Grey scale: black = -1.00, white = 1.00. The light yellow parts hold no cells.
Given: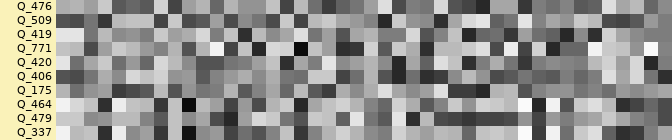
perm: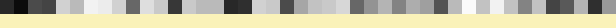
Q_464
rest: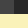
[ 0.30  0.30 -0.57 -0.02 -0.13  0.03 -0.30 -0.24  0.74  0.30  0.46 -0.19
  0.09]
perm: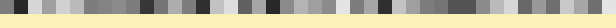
Q_420
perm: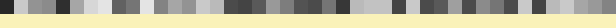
Q_509

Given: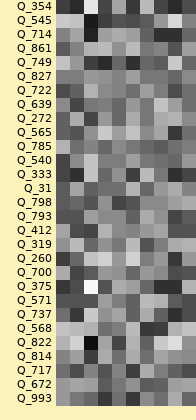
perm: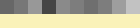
Q_540
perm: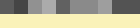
Q_793
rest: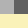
[0.58 0.74 0.14]
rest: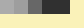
[0.40]

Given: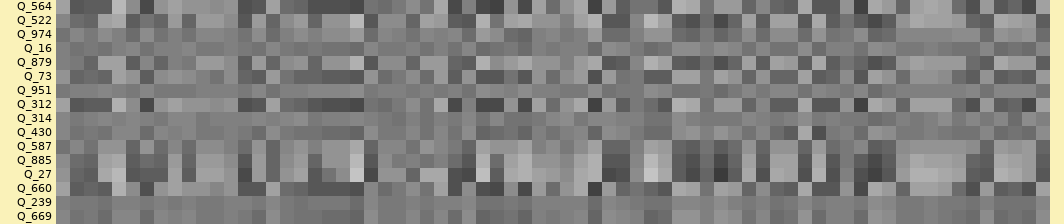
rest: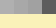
[-0.32  0.38  0.32  0.21 -0.32]
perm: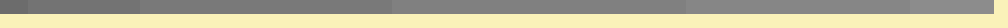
Q_314
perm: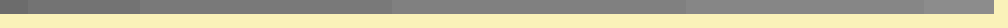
Q_951
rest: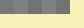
[ 0.05 -0.15 -0.10 -0.05 -0.15  0.00 -0.05  0.00  0.00 -0.15  0.10  0.05
 -0.05 -0.15 -0.10  0.10  0.10  0.00  0.10  0.05 -0.10  0.05 -0.10 -0.10
  0.10 -0.15  0.00  0.00 -0.10  0.10  0.05 -0.05 -0.05  0.00 -0.05 -0.10
 -0.10  0.05 -0.15 -0.10 -0.15  0.05]
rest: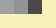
[ 0.21 -0.21  0.15  0.26 -0.32 -0.10  0.10  0.54 -0.43  0.15  0.15 -0.21
  0.32  0.32 -0.37 -0.43  0.49 -0.27  0.32  0.38  0.26  0.21  0.10  0.32
  0.38 -0.43 -0.37  0.10  0.54  0.32 -0.27 -0.43 -0.21 -0.54 -0.27  0.32
 -0.37  0.32  0.26 -0.37  0.38 -0.37  0.00 -0.37 -0.49 -0.32  0.21  0.38
  0.38  0.32  0.26 -0.27 -0.32  0.38  0.32  0.21 -0.32]
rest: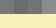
[ 0.10  0.00  0.10  0.05 -0.10  0.05 -0.10 -0.10  0.10 -0.15  0.00  0.00
 -0.10  0.10  0.05 -0.05 -0.05  0.00 -0.05 -0.10 -0.10  0.05 -0.15 -0.10
 -0.15  0.05]

